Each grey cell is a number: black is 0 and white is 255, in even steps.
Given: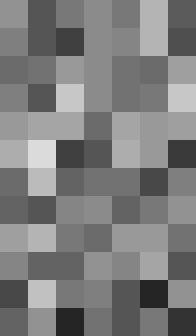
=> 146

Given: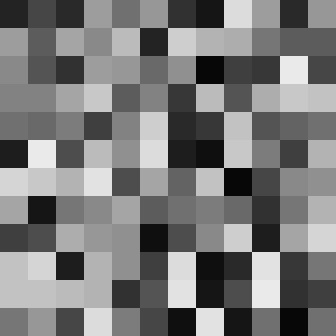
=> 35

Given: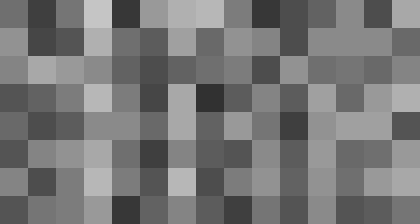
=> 111

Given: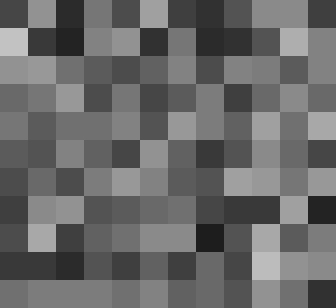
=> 70

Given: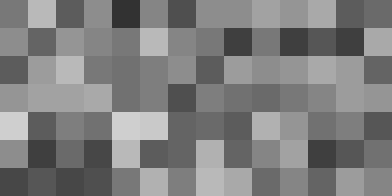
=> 120
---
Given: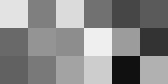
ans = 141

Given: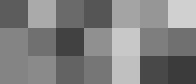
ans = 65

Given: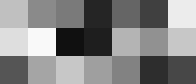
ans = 16

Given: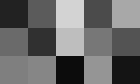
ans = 190

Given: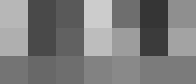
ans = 97

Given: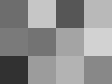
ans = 164

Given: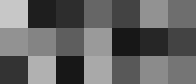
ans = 94
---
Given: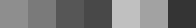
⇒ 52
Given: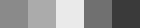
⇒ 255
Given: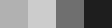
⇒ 30
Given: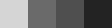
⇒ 35
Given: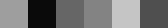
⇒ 79
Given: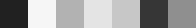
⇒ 143
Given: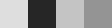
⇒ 148
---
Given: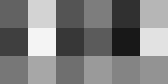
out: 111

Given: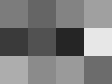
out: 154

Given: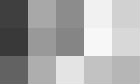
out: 228

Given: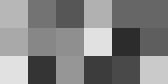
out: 150

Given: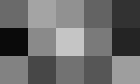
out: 114

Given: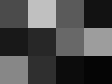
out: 12

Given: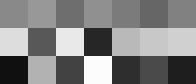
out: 66
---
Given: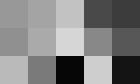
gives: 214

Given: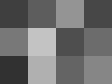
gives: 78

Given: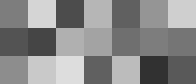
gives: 176

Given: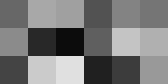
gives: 12

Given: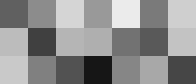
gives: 181

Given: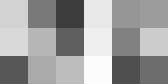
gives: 95

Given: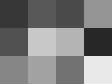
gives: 180
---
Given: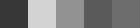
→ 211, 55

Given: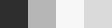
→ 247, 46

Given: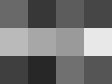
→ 232, 39

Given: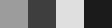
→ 223, 27

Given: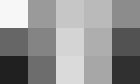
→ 247, 32

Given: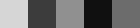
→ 214, 16
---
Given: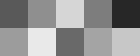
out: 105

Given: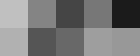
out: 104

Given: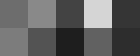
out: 30

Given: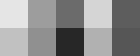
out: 39

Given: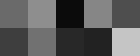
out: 40

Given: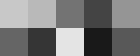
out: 228

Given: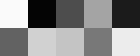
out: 196

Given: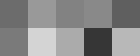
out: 171

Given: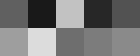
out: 110

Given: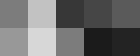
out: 124
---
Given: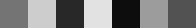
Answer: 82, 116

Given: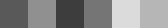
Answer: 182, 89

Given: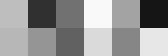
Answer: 21, 183

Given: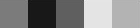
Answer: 179, 123

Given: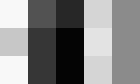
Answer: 139, 248

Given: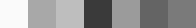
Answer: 122, 250

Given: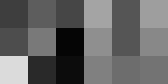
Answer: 158, 219

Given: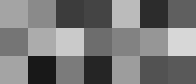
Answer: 95, 164
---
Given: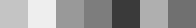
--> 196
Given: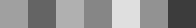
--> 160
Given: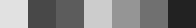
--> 225
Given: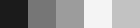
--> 27
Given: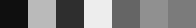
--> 15
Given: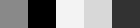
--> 137
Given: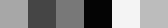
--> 167
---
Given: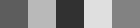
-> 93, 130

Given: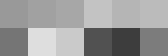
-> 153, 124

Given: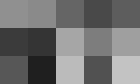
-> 144, 195

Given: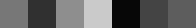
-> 119, 93

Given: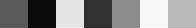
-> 89, 186

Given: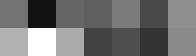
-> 115, 137
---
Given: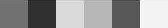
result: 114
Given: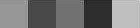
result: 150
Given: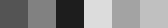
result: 84
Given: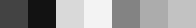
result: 67
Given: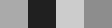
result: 170
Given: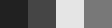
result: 33
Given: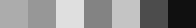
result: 172
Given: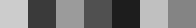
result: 204
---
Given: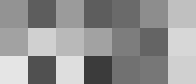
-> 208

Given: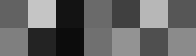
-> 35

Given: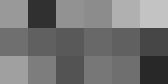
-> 96

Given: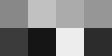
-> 21

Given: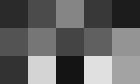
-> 118

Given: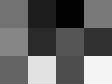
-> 42

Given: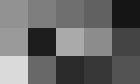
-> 29

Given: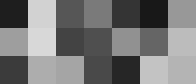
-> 216

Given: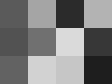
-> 112
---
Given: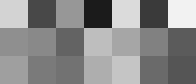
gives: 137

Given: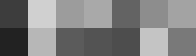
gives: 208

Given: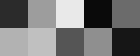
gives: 157

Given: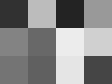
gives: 104

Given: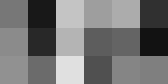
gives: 40

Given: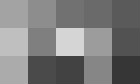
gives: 127

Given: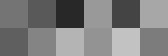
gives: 89

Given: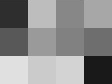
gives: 154

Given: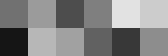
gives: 155

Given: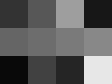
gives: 109
